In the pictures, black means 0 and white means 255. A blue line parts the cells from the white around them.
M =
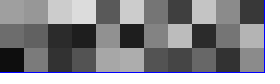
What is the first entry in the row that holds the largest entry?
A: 159
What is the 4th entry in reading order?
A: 220
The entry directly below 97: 123
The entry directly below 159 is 109
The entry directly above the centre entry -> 204
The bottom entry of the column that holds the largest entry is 83
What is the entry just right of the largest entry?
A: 89
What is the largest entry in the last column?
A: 180
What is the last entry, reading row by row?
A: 139
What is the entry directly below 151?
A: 97

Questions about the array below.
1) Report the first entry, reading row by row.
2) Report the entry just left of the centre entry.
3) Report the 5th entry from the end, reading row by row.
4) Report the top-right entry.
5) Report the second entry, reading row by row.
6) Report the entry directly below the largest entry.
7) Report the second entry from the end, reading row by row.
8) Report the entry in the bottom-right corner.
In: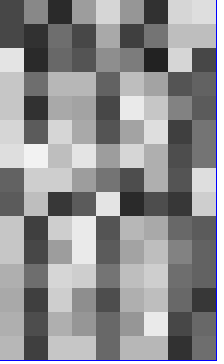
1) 71
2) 157
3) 104
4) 222
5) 136
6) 206
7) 49
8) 110

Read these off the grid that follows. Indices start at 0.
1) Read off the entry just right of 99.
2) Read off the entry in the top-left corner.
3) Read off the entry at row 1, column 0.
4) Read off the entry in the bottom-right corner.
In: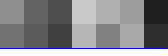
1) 78
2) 143
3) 114
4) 45

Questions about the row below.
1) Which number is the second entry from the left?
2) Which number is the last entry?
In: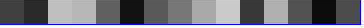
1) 42
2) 76

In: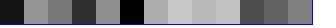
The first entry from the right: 128
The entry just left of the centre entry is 1
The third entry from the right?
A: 76
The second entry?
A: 150

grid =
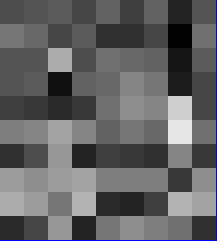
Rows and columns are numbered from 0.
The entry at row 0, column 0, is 78
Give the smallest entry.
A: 3
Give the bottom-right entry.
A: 48
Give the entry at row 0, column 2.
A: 91
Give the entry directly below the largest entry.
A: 134
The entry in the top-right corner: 85
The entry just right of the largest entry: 112
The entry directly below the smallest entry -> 22
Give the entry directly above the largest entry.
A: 207
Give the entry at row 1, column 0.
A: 118
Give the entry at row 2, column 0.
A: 85
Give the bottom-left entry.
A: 42
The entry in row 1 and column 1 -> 104
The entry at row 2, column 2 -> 171
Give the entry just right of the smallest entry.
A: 112
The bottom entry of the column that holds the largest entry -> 112
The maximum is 229
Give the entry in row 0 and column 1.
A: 85
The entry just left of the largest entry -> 104

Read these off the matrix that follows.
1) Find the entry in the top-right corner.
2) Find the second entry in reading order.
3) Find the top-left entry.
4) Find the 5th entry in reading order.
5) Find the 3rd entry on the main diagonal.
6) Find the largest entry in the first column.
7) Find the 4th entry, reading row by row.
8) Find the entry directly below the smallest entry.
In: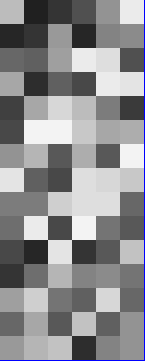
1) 235
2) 32
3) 188
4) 147
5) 159
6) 228
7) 80
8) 52

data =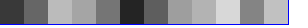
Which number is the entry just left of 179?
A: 158
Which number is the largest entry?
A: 216

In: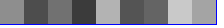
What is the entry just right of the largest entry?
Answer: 164
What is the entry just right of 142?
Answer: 77
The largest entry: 201

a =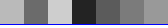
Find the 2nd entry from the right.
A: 123
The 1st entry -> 186
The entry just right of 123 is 153

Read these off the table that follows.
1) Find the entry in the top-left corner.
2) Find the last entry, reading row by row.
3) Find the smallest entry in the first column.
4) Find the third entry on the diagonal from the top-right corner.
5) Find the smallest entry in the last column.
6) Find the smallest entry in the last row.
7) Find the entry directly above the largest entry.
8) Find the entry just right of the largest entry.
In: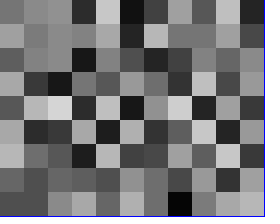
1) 117
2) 183
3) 79
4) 130
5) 36
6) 5
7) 23
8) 44

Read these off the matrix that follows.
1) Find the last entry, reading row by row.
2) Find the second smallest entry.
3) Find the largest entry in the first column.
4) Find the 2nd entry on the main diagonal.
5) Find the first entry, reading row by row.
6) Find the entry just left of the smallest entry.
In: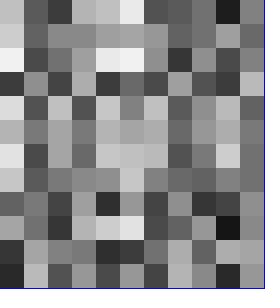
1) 151
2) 29
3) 241
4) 98
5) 192
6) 151

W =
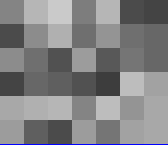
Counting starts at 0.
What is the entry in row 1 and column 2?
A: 176
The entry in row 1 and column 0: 75
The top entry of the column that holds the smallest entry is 182
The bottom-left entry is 156
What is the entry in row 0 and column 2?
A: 202
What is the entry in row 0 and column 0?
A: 132
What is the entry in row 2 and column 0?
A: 140
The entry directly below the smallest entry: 189
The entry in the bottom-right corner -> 168
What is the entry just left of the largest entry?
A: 182
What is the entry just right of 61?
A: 189
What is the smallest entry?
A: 61
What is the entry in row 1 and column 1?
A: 140

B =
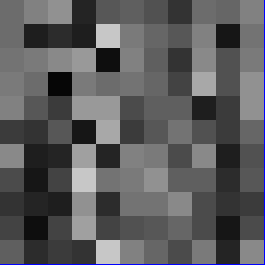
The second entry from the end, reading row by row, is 36
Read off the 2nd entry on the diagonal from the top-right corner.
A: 22
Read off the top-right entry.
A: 129
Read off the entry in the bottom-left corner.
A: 95
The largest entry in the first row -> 145
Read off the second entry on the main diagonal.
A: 30
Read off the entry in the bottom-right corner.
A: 137
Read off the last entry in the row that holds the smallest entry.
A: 145
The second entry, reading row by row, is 129
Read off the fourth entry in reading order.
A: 36
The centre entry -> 59
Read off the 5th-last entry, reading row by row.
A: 102
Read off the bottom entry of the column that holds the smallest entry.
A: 59
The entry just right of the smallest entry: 122
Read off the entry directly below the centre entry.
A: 129
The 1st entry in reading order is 108
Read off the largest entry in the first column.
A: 137
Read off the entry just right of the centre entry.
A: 87
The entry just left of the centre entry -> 168
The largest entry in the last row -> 199
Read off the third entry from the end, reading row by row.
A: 122
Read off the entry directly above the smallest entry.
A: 137
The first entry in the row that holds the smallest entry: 122
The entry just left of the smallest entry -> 108
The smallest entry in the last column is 59
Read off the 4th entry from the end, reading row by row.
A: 75
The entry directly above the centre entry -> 75

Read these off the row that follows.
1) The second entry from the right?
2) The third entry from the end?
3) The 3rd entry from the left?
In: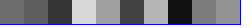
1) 124
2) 18
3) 53

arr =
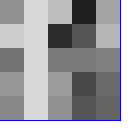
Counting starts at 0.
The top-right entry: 164
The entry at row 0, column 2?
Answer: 190
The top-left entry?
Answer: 144
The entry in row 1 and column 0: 204
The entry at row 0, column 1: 216
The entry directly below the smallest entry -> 85
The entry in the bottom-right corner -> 100

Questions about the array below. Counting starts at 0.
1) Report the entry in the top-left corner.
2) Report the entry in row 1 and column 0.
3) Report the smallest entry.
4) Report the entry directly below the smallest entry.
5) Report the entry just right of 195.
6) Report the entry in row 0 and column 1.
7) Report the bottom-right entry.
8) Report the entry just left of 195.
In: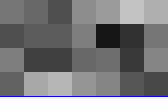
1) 118
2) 79
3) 22
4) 110
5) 175
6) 104
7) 72
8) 155
